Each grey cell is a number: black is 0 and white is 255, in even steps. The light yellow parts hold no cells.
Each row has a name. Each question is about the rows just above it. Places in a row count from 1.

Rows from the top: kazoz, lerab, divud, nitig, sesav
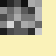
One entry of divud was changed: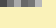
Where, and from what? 4, [118]
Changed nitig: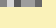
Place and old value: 4, [170]
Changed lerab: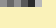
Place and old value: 5, [58]
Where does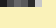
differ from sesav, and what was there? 3, [90]
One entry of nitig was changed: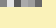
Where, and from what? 2, [214]

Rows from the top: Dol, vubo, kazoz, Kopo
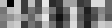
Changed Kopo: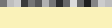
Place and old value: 7, [190]
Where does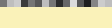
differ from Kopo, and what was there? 12, [103]

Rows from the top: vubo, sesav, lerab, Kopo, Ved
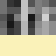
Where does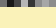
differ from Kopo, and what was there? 1, [99]
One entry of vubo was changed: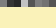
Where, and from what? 1, [114]
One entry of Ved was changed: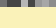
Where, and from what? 2, [53]
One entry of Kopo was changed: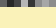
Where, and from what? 2, [24]
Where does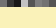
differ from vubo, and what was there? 3, [40]
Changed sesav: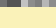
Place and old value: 7, [167]
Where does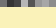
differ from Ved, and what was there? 5, [69]

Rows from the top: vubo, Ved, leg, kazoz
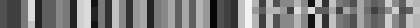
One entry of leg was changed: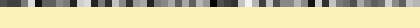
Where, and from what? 6, [35]
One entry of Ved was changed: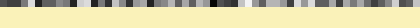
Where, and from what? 25, [167]
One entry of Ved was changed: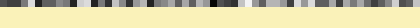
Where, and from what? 21, [167]
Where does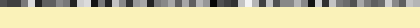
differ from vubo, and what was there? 16, [49]

